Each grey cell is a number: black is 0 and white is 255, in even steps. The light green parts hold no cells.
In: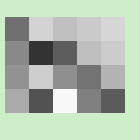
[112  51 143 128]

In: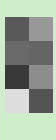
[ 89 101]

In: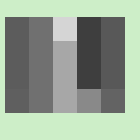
[ 92 112 167 137]

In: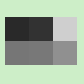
[ 41 120]

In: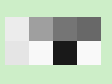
[236 248]

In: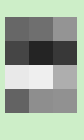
[103  36 174]

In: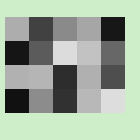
[173  91  45 184]

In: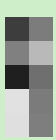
[ 61 185]
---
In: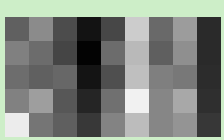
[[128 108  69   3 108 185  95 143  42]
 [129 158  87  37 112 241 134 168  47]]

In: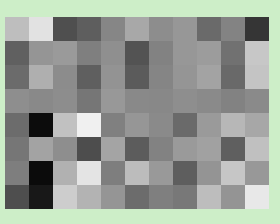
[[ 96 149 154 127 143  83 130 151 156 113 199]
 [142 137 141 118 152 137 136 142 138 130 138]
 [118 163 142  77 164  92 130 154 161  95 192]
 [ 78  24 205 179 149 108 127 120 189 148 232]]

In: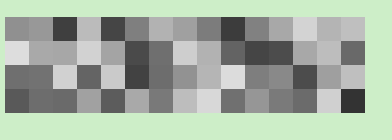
[[221 169 167 210 164  74 111 206 178  99  69  76 168 189 105]
 [ 89 109 106 161  92 169 121 189 216 112 150 122 107 208  51]]

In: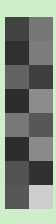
[[ 48 124]
 [ 45 140]
 [ 45 138]
 [ 87 206]]

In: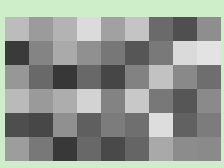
[[ 58 132 170 144 119  86 121 218 227]
 [186 154 173 211 131 200 120  86 138]
 [157 120  56 104  73 101 169 140 138]]

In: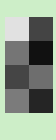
[[117  17]
 [123  37]]

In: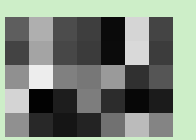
[[ 67 164  71  59  11 217  60]
 [212   2  29 125  44   7  27]]

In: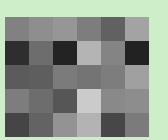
[[ 46 109  35 180 132  34]
 [125 109  86 203 137 141]]

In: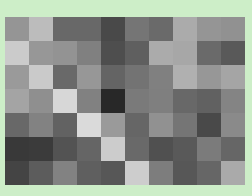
[[203 151 147 128  78  95 171 167 106  89]
 [164 143 215 129  40 122 127 104  97 132]
 [ 57  59  83 101 204 105  80  89 123 102]]
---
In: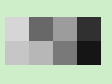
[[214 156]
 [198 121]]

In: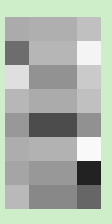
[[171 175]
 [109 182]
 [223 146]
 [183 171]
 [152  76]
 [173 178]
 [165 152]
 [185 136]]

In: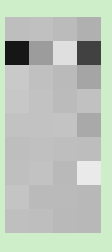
[[190 187]
 [ 22 223]
 [201 186]
 [199 187]
 [194 195]
 [190 190]
 [191 185]
 [196 186]
 [191 185]]

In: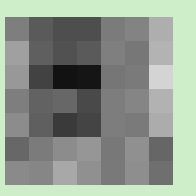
[[126  78 123 174]
 [160  81 127 179]
 [152  18 118 212]
 [126 103 125 178]
 [140  58 125 172]
 [103 140 120 102]
 [138 168 121 111]]

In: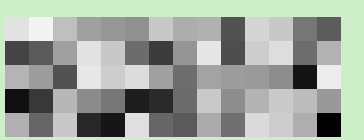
[[226 191 150 200 177 213 118]
 [ 68 159 200  59 230 205 109]
 [180  82 205 160 163 154  19]
 [ 15 183 119  42 201 179 188]
 [176 200  22 102 171 218 174]]

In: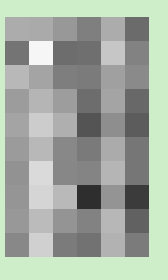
[[172 152 172]
 [116 109 198]
 [184 126 160]
 [156 157 164]
 [164 175 142]
 [155 136 171]
 [146 135 181]
 [149 185 148]
 [152 148 183]
 [136 123 178]]

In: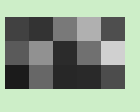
[[ 65 121  78]
 [ 90  43 208]
 [ 27  39  76]]
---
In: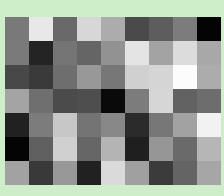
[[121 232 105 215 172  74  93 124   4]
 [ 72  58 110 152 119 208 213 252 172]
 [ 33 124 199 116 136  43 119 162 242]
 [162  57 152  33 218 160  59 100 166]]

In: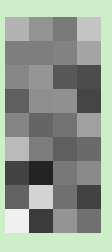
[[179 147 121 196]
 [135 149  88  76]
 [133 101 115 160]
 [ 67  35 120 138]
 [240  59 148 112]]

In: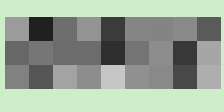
[[155  32 110 147  59 133 132 137  90]
 [129  85 163 141 198 144 137  72 174]]

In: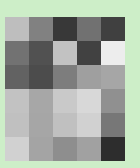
[[190 129  56 113  64]
 [ 98  76 125 159 166]
 [192 166 192 209 119]]

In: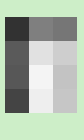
[[ 50 127 118]
 [ 87 244 195]]

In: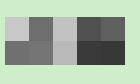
[[200 110 194  80  95]]

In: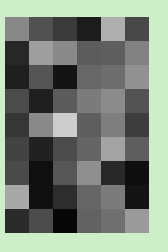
[[136  81  58  28 175  72]
 [ 31  84  20 103 110 145]
 [ 54 137 204  94 127  61]
 [ 74  15  86 143  40  14]
 [ 42  75   7  98 111 154]]
